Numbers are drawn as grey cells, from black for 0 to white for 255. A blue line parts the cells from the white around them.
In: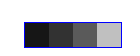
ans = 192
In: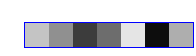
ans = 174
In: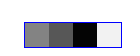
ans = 242
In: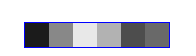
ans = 105
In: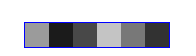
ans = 50
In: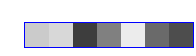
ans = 77
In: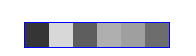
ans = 109
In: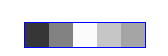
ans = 165
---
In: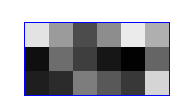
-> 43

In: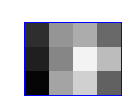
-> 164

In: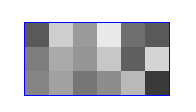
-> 162

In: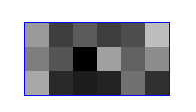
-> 41

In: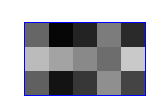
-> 19

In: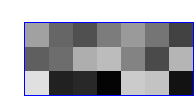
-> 33
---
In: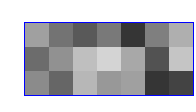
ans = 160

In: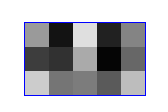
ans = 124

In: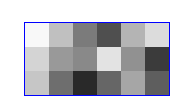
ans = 102

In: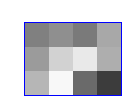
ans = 248

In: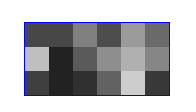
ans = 98

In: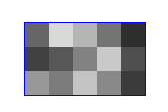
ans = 195

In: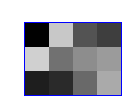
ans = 42
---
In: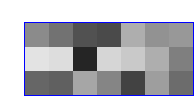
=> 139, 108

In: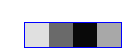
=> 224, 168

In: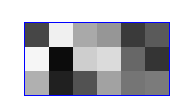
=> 70, 123

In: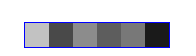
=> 194, 26

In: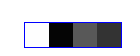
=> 254, 51

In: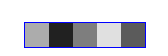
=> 172, 91

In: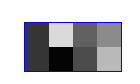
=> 53, 185

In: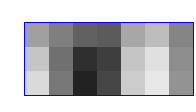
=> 159, 147

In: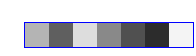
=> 180, 244
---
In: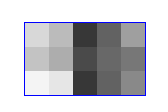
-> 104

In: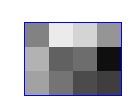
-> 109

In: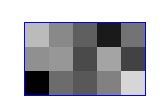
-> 164

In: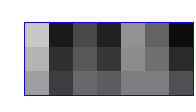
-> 112

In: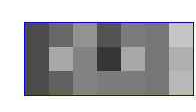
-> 118

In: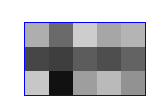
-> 78
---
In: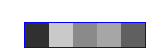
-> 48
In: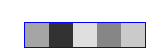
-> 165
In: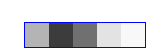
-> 180
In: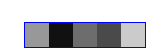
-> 152
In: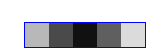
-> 184
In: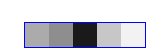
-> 171
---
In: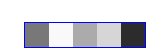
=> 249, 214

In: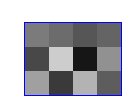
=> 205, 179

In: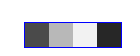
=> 242, 184

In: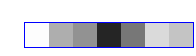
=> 253, 218

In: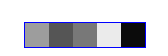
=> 235, 157

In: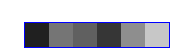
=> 199, 142

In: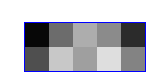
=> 222, 200

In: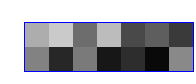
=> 202, 188

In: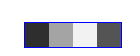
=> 242, 164
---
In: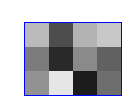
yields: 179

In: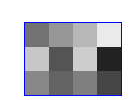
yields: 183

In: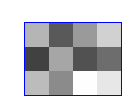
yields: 154

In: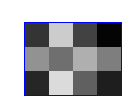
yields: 66

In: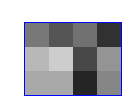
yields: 113

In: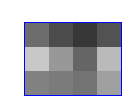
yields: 55
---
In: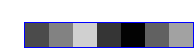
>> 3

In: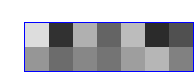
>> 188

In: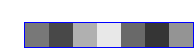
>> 105

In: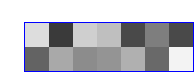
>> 73

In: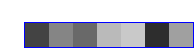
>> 201

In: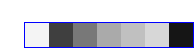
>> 192
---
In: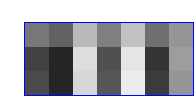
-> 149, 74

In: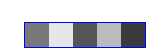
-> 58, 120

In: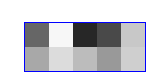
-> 200, 168

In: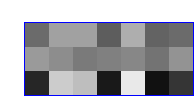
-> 107, 38

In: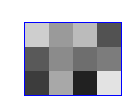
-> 82, 60

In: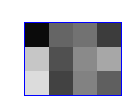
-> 60, 220
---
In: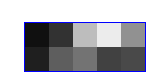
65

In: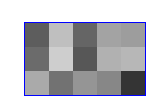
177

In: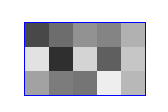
95

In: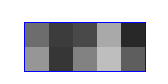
190

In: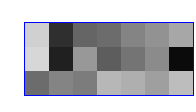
139

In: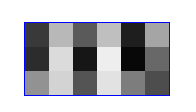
8

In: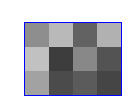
136

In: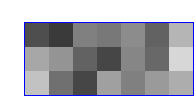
104

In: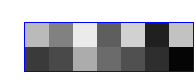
46
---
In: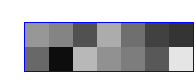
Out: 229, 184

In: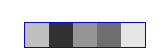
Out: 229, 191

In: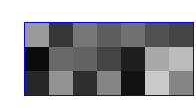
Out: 201, 187

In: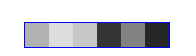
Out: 220, 199

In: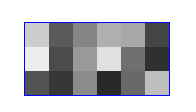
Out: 238, 224

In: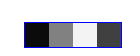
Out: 243, 129
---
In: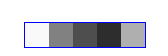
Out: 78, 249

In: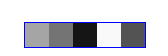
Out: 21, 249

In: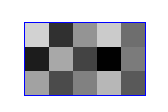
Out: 67, 210

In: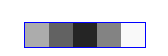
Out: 37, 249

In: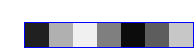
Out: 127, 240

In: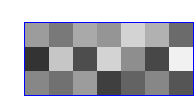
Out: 211, 241

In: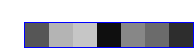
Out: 15, 198
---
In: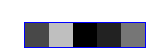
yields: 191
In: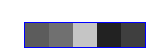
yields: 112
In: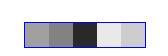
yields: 130
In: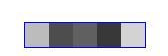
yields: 77
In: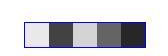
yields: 66
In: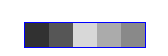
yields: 86
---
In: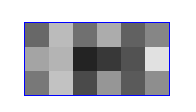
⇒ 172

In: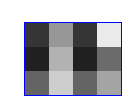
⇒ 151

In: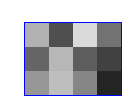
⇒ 79

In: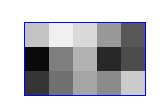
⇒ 218

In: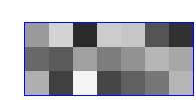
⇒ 198

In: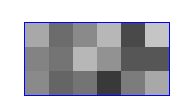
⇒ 183

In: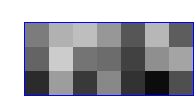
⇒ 86
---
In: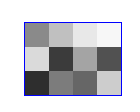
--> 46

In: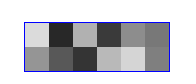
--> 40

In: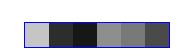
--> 23

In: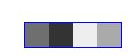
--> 51

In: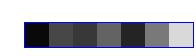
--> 9

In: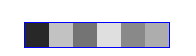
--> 40

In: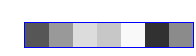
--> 49

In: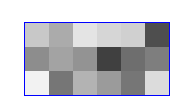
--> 64

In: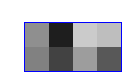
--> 30
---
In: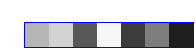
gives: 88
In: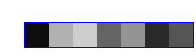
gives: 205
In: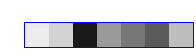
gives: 25
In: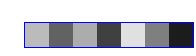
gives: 172
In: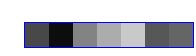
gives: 131
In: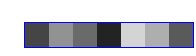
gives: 106
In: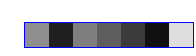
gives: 127
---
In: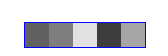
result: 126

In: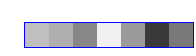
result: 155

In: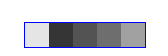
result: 110

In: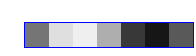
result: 117

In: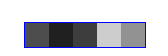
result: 77

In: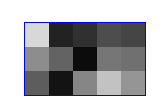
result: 99

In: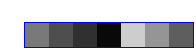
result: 94

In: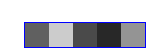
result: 96
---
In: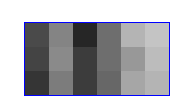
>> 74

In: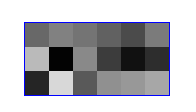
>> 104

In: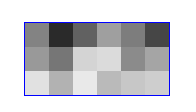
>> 131

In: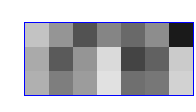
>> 195

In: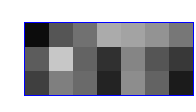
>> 12

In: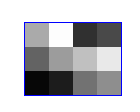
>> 170

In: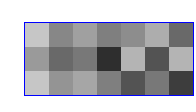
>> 198

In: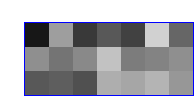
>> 23
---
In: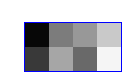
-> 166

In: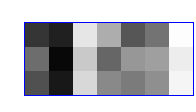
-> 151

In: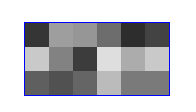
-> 222

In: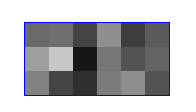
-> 118

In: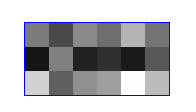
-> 48

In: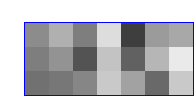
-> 97

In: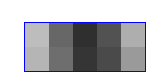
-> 53

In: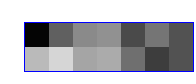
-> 111
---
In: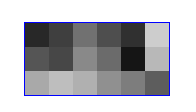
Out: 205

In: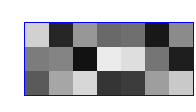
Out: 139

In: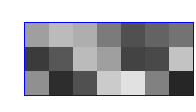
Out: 115

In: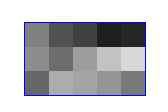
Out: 38

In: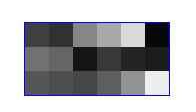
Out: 8

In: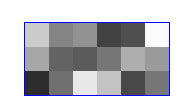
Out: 251

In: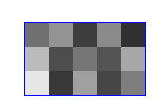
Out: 48
